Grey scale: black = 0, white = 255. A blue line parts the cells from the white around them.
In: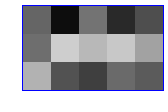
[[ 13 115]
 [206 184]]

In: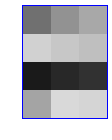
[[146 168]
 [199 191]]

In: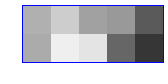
[[205 161]
 [239 228]]

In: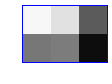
[[225  91]
 [124  13]]

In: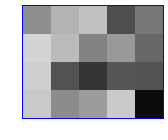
[[179 193]
 [187 131]]

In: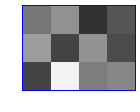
[[145  50]
 [ 67 147]]
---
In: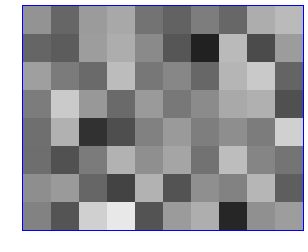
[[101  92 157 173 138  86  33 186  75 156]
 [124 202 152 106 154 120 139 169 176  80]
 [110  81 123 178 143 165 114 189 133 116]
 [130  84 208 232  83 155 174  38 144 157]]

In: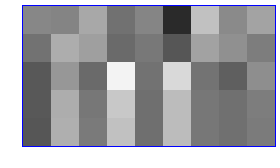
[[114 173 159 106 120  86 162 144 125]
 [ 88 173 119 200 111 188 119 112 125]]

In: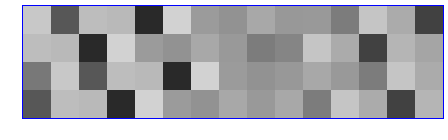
[[189 185  41 210 155 146 168 153 124 133 197 171  65 181 165]
 [ 87 189 185  41 210 155 146 168 153 168 124 197 171  65 181]]

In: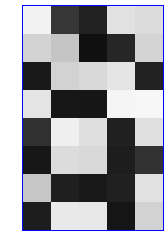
[[211 197  16  38 212]
 [228  23  22 245 247]
 [ 23 220 217  29  50]
 [ 29 233 231  21 210]]

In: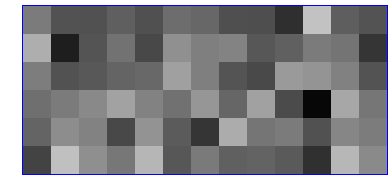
[[174  30  84 114  72 144 127 131  87  96 123 116  53]
 [111 123 137 162 130 113 150 102 161  75   7 167 118]
 [ 67 192 143 119 182  87 122  96  99  90  48 183 138]]

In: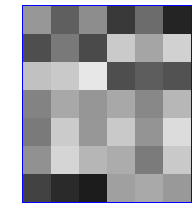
[[ 78 121  74 202 165 209]
 [131 168 150 168 136 183]
 [145 213 182 172 123 201]]

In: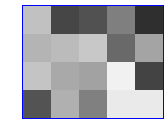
[[180 187 200 105 164]
 [ 83 176 128 234 234]]
